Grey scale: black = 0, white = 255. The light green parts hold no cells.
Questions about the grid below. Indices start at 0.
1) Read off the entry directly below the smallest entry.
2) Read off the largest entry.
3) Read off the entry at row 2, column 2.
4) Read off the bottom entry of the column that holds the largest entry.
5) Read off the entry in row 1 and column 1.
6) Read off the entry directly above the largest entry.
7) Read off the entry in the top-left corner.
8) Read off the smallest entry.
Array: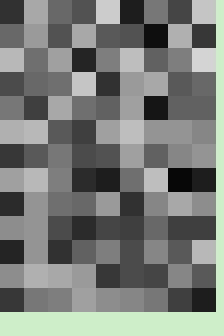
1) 168
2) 212
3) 160
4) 29
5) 154
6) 55
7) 49
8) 7

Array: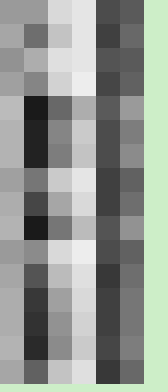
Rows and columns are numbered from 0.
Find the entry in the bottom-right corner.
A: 104
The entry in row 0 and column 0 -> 154
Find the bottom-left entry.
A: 166
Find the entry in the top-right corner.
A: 90
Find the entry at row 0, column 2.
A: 217
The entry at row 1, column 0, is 166
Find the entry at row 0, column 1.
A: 154
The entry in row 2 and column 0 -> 146
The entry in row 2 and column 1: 173
